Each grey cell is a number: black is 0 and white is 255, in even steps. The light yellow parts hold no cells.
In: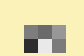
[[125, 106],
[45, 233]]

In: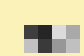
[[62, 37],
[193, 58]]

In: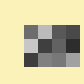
[[109, 187],
[199, 63]]

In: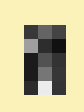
[[56, 100],
[159, 45]]

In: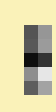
[[84, 150],
[88, 155]]

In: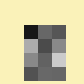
[[23, 103],
[172, 75]]
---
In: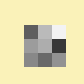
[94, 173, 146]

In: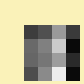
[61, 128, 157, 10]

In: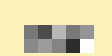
[120, 156]

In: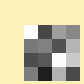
[253, 129, 252, 74]

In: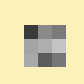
[58, 174, 118]

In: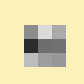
[140, 110, 151]
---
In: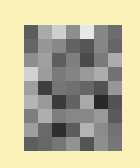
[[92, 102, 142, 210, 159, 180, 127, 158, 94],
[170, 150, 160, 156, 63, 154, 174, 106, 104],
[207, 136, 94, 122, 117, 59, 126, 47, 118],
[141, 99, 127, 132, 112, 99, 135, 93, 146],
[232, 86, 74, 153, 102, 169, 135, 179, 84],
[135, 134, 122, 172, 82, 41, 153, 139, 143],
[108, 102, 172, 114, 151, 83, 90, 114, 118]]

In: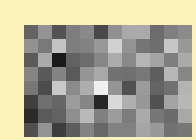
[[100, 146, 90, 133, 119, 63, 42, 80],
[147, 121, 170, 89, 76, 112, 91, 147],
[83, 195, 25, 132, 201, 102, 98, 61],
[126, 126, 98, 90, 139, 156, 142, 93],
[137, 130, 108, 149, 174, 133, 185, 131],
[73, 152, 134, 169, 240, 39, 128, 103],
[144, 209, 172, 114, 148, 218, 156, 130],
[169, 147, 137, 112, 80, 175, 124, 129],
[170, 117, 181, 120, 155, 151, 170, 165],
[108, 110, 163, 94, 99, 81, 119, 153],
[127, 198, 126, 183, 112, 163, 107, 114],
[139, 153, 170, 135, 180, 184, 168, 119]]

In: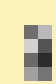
[[111, 209, 107, 160],
[185, 84, 43, 116]]

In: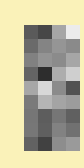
[[90, 106, 129, 100, 167, 122, 118, 119, 98],
[71, 132, 147, 45, 216, 181, 93, 95, 65],
[166, 149, 139, 173, 139, 164, 118, 130, 141],
[236, 138, 166, 207, 82, 156, 96, 113, 154]]

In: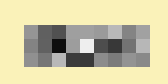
[[149, 131, 144],
[96, 97, 118],
[81, 14, 184],
[159, 157, 59],
[160, 238, 57],
[154, 77, 140],
[185, 56, 123],
[132, 115, 147],
[161, 183, 137]]

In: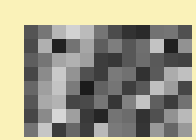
[[84, 75, 94, 71, 103, 86, 70, 116],
[118, 176, 117, 139, 159, 169, 138, 198],
[182, 33, 165, 201, 195, 179, 215, 59],
[210, 115, 177, 147, 123, 69, 159, 103],
[187, 166, 159, 80, 27, 74, 57, 61],
[117, 94, 61, 61, 98, 118, 37, 185],
[76, 126, 55, 122, 117, 54, 116, 122],
[50, 87, 87, 113, 62, 130, 108, 116],
[42, 111, 109, 49, 89, 195, 50, 53],
[114, 195, 89, 90, 192, 95, 80, 153],
[117, 32, 70, 172, 156, 60, 146, 102],
[80, 146, 66, 192, 70, 114, 185, 153]]
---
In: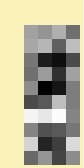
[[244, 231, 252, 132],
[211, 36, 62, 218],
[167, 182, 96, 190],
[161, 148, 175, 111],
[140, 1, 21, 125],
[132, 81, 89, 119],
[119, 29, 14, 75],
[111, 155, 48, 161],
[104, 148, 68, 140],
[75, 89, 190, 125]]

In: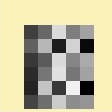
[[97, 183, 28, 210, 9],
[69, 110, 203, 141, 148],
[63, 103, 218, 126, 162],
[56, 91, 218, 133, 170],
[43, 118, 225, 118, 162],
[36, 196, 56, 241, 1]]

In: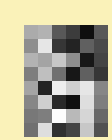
[[178, 164, 199, 142, 23, 68],
[171, 178, 88, 60, 15, 88],
[164, 35, 237, 207, 230, 134],
[142, 230, 54, 35, 96, 74],
[134, 207, 41, 15, 222, 126],
[126, 191, 112, 23, 96, 54],
[120, 126, 252, 185, 214, 104],
[112, 222, 48, 68, 199, 81]]

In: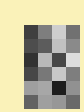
[[159, 167, 29, 145],
[98, 159, 151, 105],
[77, 92, 193, 138],
[71, 120, 200, 126],
[63, 126, 206, 113],
[50, 185, 71, 221]]

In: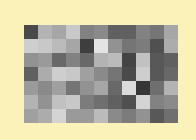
[[206, 200, 187, 166, 62, 227, 146, 117, 124, 80, 172],
[179, 146, 193, 200, 124, 111, 96, 80, 212, 130, 138],
[160, 172, 212, 154, 154, 187, 138, 124, 146, 88, 111],
[154, 138, 160, 117, 146, 166, 104, 219, 54, 111, 179],
[146, 154, 104, 130, 104, 179, 187, 68, 193, 88, 96],
[96, 172, 206, 200, 160, 138, 117, 74, 206, 88, 104],
[74, 179, 166, 200, 130, 138, 96, 96, 130, 117, 166]]

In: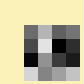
[[213, 132, 160, 195],
[108, 181, 96, 116],
[73, 227, 1, 46],
[8, 146, 60, 27]]
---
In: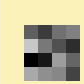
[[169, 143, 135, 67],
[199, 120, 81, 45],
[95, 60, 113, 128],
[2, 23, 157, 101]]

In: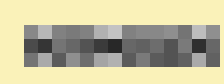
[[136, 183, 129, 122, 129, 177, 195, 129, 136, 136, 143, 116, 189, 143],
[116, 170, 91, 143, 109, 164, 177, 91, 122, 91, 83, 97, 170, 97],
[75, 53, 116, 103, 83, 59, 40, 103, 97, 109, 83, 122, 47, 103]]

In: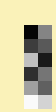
[[250, 211],
[5, 132],
[47, 117],
[160, 96],
[61, 89],
[192, 25]]

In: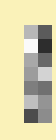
[[156, 211],
[191, 148],
[76, 140],
[126, 112],
[168, 104],
[183, 91],
[250, 45]]

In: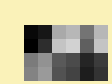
[[131, 154, 82, 67, 29, 51],
[123, 146, 89, 75, 37, 59],
[0, 45, 196, 210, 95, 196],
[8, 22, 169, 183, 116, 183]]

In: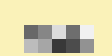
[[188, 166, 56, 76, 146],
[104, 134, 220, 110, 241]]

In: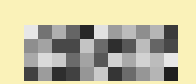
[[169, 218, 202, 107, 163, 87, 210, 169, 210, 188, 231],
[142, 163, 72, 72, 196, 107, 46, 87, 188, 101, 72],
[65, 156, 46, 65, 150, 202, 53, 107, 150, 181, 31],
[231, 115, 175, 101, 39, 225, 156, 188, 142, 181, 59]]

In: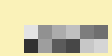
[[50, 158, 91, 71, 199, 213],
[227, 145, 172, 192, 125, 111]]

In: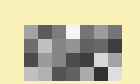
[[110, 192, 133, 147, 97, 104, 62],
[192, 177, 83, 97, 171, 50, 222],
[76, 155, 133, 76, 62, 215, 163],
[163, 91, 125, 244, 117, 155, 117]]
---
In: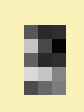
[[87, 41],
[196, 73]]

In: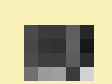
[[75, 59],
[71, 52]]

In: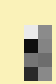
[[234, 139],
[14, 132]]

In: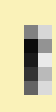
[[129, 215],
[12, 147]]

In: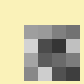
[[158, 154],
[211, 75]]

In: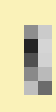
[[142, 203],
[36, 213]]
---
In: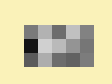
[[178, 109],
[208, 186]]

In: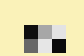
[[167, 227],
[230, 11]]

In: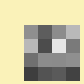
[[93, 140],
[76, 230]]

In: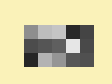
[[189, 197],
[85, 95]]

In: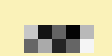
[[20, 99],
[170, 36]]

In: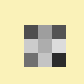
[[158, 83],
[173, 220]]

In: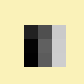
[[79, 202],
[96, 205]]
